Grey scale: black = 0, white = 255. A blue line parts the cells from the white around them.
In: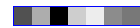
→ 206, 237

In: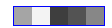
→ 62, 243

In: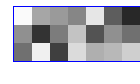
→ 195, 250

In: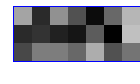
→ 21, 192

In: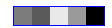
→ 233, 233

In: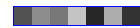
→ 196, 196

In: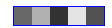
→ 50, 228
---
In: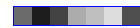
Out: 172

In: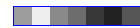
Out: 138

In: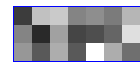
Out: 202

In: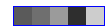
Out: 111

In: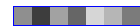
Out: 162

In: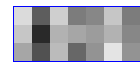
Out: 207

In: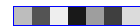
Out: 189
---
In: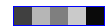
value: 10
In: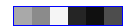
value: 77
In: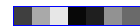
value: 106
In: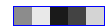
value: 212
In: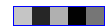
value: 118
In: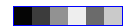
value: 202
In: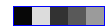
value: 155
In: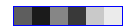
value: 235
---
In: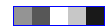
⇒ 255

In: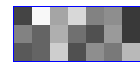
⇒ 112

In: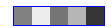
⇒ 117

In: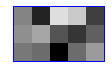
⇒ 84

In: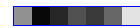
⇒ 81

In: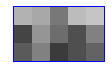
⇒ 109

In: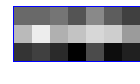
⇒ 195

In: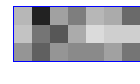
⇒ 171
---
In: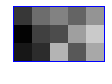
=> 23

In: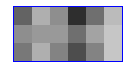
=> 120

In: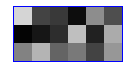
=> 130

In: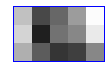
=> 175

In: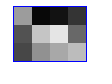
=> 71

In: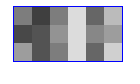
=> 157

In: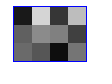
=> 106
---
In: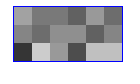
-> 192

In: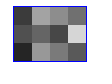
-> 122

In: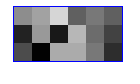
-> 120

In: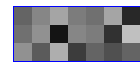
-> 80

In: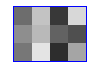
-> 45

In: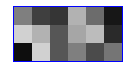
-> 75
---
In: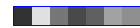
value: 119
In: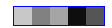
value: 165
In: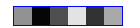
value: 78
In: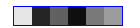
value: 97
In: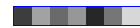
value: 106
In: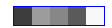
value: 135
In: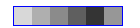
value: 139
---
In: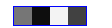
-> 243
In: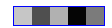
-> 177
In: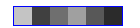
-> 111
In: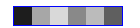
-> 217
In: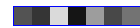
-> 218
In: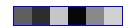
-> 198
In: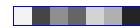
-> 143
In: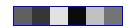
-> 226
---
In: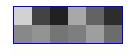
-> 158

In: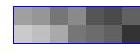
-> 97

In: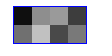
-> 73

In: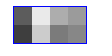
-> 123

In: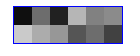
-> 109

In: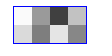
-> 229

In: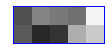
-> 174
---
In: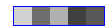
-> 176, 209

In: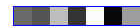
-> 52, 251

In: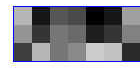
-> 107, 204

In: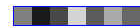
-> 211, 211

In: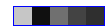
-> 112, 198

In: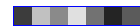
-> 224, 224

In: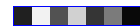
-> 209, 242

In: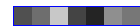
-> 68, 200
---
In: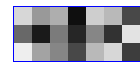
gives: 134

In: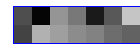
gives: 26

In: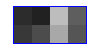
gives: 33

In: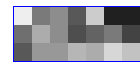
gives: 99

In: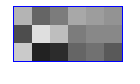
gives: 124

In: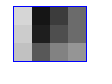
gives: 30

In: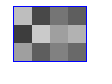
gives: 202

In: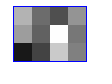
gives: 97

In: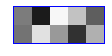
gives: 247
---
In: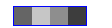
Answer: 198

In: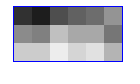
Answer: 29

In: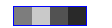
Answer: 201

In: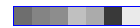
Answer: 132

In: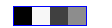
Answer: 247

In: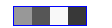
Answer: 86
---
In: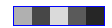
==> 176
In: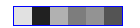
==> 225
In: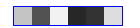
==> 196
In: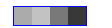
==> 171
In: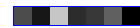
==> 76
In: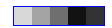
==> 216
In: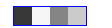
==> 55
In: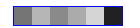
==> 117
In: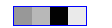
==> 152
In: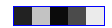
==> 34
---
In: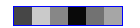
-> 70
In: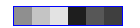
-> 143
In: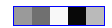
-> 154
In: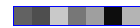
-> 98
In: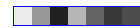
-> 235
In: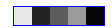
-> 232
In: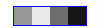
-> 149
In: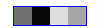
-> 113
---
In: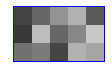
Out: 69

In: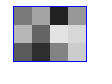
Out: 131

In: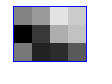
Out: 44

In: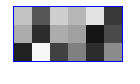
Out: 65

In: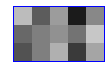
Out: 176

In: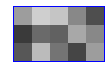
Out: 116

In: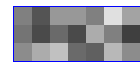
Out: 193
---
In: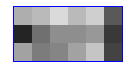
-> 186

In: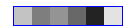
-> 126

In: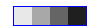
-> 168

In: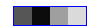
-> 12

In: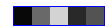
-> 105

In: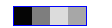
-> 126

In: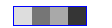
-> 118

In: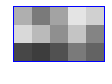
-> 122
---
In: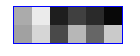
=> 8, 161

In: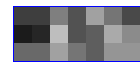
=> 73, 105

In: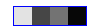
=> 7, 227

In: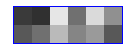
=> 144, 88

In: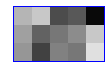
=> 9, 150

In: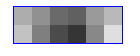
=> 185, 194

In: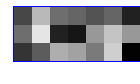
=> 33, 52

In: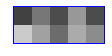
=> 76, 203

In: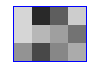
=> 205, 147
